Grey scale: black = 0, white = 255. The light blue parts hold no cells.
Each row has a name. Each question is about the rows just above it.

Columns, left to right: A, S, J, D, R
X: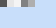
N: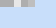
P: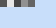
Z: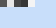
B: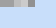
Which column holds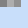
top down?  D
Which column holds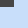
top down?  J
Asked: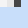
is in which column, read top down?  J

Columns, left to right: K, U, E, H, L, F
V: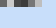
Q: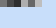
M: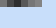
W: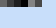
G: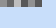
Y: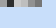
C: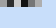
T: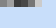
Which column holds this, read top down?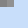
L
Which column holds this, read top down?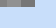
L
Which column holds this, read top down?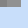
L
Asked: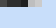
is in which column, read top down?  E
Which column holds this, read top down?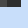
E
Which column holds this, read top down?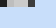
E

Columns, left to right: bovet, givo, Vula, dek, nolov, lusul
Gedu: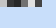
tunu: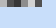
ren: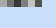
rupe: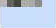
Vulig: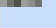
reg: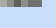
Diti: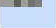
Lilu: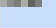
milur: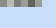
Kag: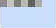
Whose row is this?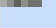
reg
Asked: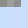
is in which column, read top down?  givo

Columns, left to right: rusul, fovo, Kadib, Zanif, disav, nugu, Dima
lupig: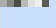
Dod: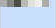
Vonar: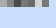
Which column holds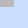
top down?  Zanif
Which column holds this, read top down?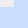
nugu
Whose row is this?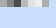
Dod
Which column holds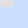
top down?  disav

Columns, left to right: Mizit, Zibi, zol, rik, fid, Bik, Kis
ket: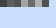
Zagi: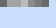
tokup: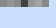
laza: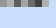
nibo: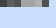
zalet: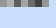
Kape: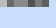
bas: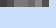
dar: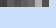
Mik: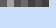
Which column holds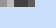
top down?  Mizit
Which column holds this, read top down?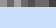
fid
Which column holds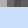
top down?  Zibi

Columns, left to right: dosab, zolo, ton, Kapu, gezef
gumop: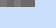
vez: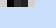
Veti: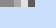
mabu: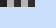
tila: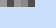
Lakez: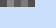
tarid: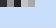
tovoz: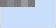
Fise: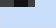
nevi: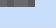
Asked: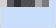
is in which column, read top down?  gezef
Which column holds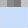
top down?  Kapu
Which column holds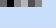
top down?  zolo
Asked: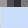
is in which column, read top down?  dosab
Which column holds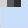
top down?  gezef
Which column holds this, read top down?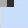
ton
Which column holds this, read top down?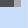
gezef

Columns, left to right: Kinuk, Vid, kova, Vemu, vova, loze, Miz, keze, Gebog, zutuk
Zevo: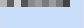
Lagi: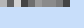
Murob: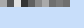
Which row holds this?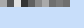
Murob
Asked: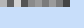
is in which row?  Zevo
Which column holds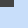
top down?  zutuk
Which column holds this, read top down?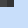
Vemu
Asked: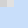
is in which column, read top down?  kova

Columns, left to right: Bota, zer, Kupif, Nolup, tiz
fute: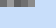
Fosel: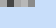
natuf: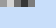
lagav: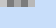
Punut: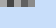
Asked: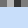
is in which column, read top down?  Nolup
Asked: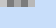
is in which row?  lagav
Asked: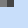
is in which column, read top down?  zer
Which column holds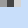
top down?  zer
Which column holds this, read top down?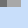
Kupif
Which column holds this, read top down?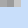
Bota

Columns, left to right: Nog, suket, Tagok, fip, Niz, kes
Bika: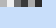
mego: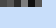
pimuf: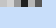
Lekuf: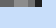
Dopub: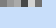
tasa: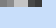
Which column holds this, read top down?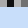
Niz
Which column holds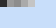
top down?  Tagok
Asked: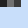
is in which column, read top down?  kes
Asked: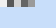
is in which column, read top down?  suket
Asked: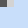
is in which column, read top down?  suket
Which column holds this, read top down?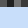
kes

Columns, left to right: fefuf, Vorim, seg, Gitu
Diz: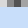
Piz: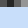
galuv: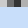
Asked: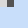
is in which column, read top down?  fefuf
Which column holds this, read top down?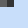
seg
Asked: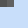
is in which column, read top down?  seg
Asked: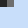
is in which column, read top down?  Vorim

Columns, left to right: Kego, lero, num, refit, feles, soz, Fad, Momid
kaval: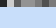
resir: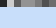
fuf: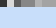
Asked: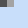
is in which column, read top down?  Fad
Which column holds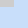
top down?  lero
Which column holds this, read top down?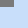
soz
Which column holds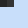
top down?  Kego

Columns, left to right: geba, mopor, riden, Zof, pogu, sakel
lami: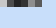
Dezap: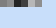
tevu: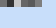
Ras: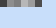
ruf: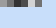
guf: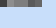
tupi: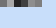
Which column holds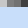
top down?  geba
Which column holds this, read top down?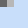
Zof
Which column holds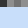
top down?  mopor

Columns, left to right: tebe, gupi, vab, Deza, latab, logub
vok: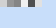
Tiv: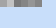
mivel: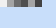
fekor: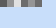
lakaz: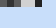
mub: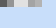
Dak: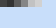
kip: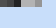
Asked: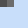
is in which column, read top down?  Deza
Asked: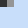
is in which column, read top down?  gupi
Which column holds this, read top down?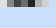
logub
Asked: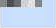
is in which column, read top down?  Deza
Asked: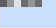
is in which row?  fekor

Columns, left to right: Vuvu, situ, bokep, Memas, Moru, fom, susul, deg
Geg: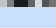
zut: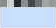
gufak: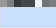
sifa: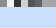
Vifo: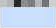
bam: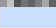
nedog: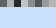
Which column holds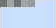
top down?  susul
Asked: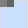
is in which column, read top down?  Moru
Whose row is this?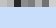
Vifo
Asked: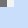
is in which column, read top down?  fom
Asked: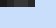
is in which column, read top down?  bokep
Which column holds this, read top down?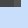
Moru

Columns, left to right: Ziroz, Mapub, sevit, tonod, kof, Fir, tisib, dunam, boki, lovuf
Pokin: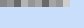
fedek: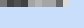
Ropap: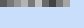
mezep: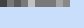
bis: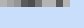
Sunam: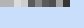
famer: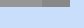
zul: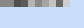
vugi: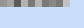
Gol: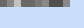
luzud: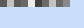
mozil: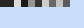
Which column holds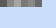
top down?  tisib
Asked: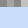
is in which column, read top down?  Mapub
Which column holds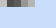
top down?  kof
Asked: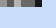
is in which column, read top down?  tonod
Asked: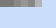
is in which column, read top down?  Fir
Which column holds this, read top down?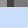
Mapub
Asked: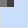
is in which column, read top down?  Fir

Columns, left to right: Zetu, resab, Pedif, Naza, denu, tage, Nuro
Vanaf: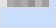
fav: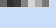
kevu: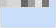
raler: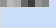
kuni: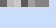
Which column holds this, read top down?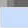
Naza
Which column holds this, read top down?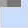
Nuro
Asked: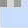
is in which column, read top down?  denu
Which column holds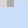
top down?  Pedif
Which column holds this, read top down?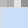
tage
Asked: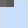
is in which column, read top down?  Naza
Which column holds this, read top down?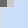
Zetu

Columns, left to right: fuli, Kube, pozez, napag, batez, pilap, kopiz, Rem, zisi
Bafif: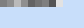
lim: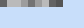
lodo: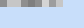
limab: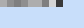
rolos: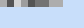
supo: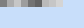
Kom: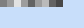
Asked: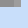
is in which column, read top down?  napag
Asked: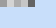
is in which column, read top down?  Rem
